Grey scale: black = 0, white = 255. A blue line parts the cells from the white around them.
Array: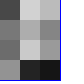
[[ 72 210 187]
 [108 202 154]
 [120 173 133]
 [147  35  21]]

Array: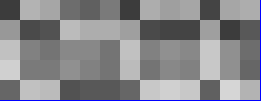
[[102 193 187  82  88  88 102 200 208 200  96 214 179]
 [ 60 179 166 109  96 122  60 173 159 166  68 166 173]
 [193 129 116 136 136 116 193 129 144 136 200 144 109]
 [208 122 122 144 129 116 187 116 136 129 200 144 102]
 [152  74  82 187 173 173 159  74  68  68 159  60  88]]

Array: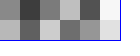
[[184  96 205 110 150 225]
 [137  61 123 191  82 247]]

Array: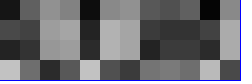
[[194 110  43  88 194  80  59 116 122 110 186  73]
 [ 21  96 145 130  13 137 145  88  80  96   5 137]
 [ 73  66 157 165  35 178 165  59  51  51  66 171]
 [ 35  51 151 157  43 178 165  35  59  59  43 171]]

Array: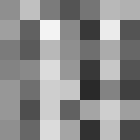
[[143 192 123  84 117 184 177]
 [131 137 219 151  56 199  84]
 [151 111 206 199  41 131  64]
 [143 103 219 165  49 192  71]
 [159  97 243 137  56 235  84]
 [123  90 184 143 111 171 103]
 [151  78 206  97 165 206 159]]

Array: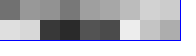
[[223 216  56  42  83  75 237 196 173]
 [113 152 146 120 159 167 188 210 204]]

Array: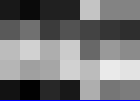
[[188 209 174 203 104 153 139]
 [181 160 166 209 188 234 227]
 [ 89 112  59  82  67  53  46]
 [ 24  10  32  32 196 131 131]
 [ 18   2  39  24 174 118 124]]
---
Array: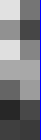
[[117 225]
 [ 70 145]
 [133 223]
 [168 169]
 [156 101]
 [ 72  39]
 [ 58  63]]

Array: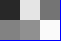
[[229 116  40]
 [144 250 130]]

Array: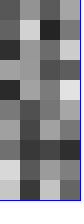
[[147  90 165  87]
 [210  36 121  98]
 [152 108 204  47]
 [153  80  93 161]
 [162 123 226  42]
 [ 80 118 166 121]
 [ 70 161 119 160]
 [ 56  69  47 112]
 [ 88 155 127 216]
 [ 57 195 101 198]]

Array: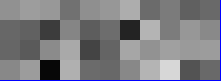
[[157 152 113 143 151 173 107 123  96 105 145]
 [ 97  60 133  93 109  35 180 124 151 137 103]
 [ 90 139 169  68 100 166 146 160 154 156 102]
 [156   7 176 107 104 136 180 215  83 105 136]]

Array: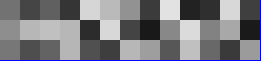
[[ 69  96  53 214 186 146  59 226  34  47 216  63 114]
 [183 192 183  44 216  68  25 136 219 130 168  26 142]
 [ 78  99 182  80  62 183 158  87 192 104  58 155 119]]

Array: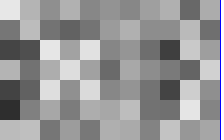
[[180 143 177 135 147 135 159 176 104 172 231]
 [188 115  98 116 155 176 141 141 186 111 118]
 [ 79 230 162 225 134 149 110  63 201 158  69]
 [114 173 221 161 106 168 141 122 100 209 180]
 [ 97 222 144 218 135 148 115  68 206 143  67]
 [128 167 124 173 167 189 114 112 229 132  46]
 [191 118 156 120 175 170 131 195 151 166 187]]
